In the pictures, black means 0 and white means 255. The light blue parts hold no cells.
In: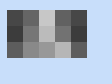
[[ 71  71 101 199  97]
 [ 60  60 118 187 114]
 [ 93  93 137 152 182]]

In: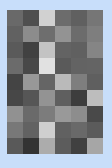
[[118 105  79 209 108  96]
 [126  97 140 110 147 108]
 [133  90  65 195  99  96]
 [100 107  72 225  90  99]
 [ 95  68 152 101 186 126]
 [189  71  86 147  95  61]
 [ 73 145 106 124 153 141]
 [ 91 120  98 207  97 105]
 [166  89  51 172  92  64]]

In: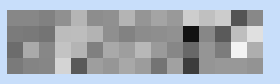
[[136 135 135 129 144 181 141 144 180 149 164 153 205 192 204  84]
 [224 123 121 116 188 189 179 143 130 140 142 145  18 135  90 190]
 [174 108 170 135 195 180 128 169 158 184 154 135 104 149 124 243]
 [147 122 132 134 212  89 158 150 168 156 116 161  60 149 152 152]]

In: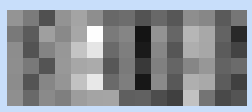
[[118 148 123  80 147 164 142 104 109  83 104  87 142 135  90]
 [ 41 121  91 159 137 167 254 122 133  20 147 102 182 168  99]
 [ 67 141  83 132 151 196 229 106 126  26 135  86 174 167  91]
 [107 142 121  84 152 167 171  87 122  57 128 101 134 151  99]
 [ 64 140  84 134 149 194 232 106 126  23 138  88 175 169  92]
 [ 84 143 105 138 127 157 164 165  95  97  77  64 194 116  73]]

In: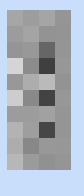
[[149 166 157 165]
 [148 156 164 147]
 [149 149 152 102]
 [151 213 140  63]
 [147 152 173 186]
 [151 205 137  67]
 [149 156 156 161]
 [149 179 158  70]
 [151 173 136 152]
 [149 183 155 145]]

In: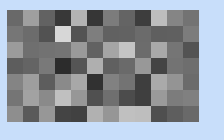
[[115 105 159  98  56 179  54 124 100  61 189 133]
 [124 118 108  82 215  83 126  97  98 107  95  96]
 [ 83 155 111 114 116 154  98 165 196 108 169 117]
 [110  93 100 121  44  85 175  96 106 152  68 115]
 [107 132 158  93 138 168  49 129 115  62 170 148]
 [128 117 162 138 192 151  80 111  76  63 154 124]
 [105 142  90 151  68  65 177 150 192 190  79  94]]
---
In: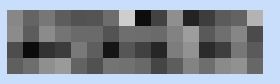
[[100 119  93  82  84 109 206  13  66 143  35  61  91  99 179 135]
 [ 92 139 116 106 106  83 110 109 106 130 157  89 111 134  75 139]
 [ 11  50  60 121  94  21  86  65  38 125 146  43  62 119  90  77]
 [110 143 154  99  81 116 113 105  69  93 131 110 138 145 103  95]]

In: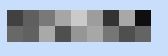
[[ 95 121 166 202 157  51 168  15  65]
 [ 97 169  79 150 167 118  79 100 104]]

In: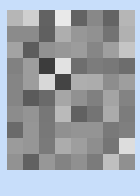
[[207  98 233  99 136 100 182 182]
 [139  96 174 151 145 115 177 139]
 [ 92 145 151 156 134 159 197 163]
 [157  60 226 110 124 120 109 129]
 [157 216  68 174 172 141 158 133]
 [ 91 106 166 145 128 164 131 133]
 [148 119 186  97 116 171 124 140]
 [150 120 144 148 148 121 127 106]
 [150 122 172 158 142 117 221 155]
 [ 97 151 131 144 123 191 144 146]]

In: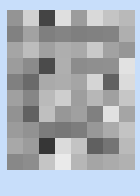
[[209  68 223 156 217 196 185 148]
 [162 127 132 127 129 131 175 129]
 [189 160 174 169 201 162 150 165]
 [139  75 175 140 143 144 226 156]
 [106 170 173 165 213  97 219 128]
 [134 186 206 158 183 160 198 160]
 [ 97 191 151 160 128 225 165 146]
 [146 124 119 125 152 171 195 155]
 [156  54 219 195  96 116 186 168]
 [141 197 234 182 165 171 177 136]]

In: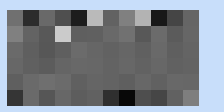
[[ 44 105  79  29 186  98 128 179  24  69 101 112]
 [ 99  88 203  95  96 105 113  88 107  91 102 128]
 [ 95  87  95 107 102  98 102  96 105  95 100 106]
 [ 96  92 101 104 103  99 103  98 103  97  99 103]
 [106 111 107  96 101  99  95 103  97 104 103  95]
 [106  86 103  93  97  47   8  78  70  97 126  53]]

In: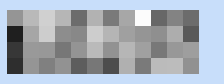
[[185 208 182 108 178 122 167 252 103 131 108 149]
 [166 205 141 136 205 181 160 149 143 173  89  31]
 [153 152 119 148 186 146 182 160 120 152 158  55]
 [149 128 146  93 119  77 176 122 187 188 145  46]]
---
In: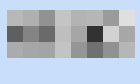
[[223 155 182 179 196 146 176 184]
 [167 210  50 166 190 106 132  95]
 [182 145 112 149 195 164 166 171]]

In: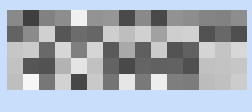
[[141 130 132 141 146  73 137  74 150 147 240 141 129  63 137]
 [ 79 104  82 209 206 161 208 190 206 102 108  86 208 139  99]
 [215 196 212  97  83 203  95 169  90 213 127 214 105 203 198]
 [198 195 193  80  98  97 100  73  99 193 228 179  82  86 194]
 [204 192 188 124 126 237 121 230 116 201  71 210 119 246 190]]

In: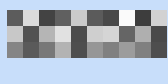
[[210  61 250  73  91 202  96  67 219  92]
 [ 74 175 101 213 207  76 225 181  82 200]
 [ 78 128 156 128 150  78 179 120  90 133]]

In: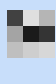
[[181 223  65]
 [ 52  27 164]
 [215 206 191]]

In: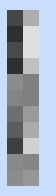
[[173  70]
 [223  47]
 [223  73]
 [192  47]
 [127 140]
 [127 132]
 [154 111]
 [171  93]
 [208  63]
 [133 137]
 [151 140]]

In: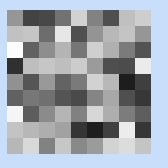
[[206 192  79 130 210 114  72  67 150]
 [150 196 184 148  80 231 109 197 193]
 [ 83 123 176 207 118 180 142  97 252]
 [235  76  79 155 204 190 198 190  48]
 [ 63  29 184 210 122  99 153  85 145]
 [ 55  79 168 133  74  84 112 119  97]
 [ 94 124 174 215 129 181 139  93 245]
 [ 54 236  64  30  53 162 174 183 195]
 [196 220 211 155 137 199 130 217 183]]

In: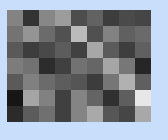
[[ 69  74  61  98  77 156 135  51 131]
 [106  96 130  80 187  81 107 148 115]
 [ 96  62  91 167  65  92  73  61  89]
 [ 38 119 166 102 114  64  44 114 124]
 [ 95 177 118  60  85  93 107 128  90]
 [231  94  48 100 132  64 129 165  22]
 [168  70  86 169 132  64 112  92  43]]

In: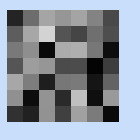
[[ 73 131 164 150 165 109  36]
 [ 78 111  69  84 211 167  93]
 [ 13 119 174 171  10 142 121]
 [ 61   4  76  75 150 157  85]
 [ 99  21 122 119  30 125 167]
 [153  15 191  42 147  13 144]
 [ 10 123 161  64 146  33  49]]
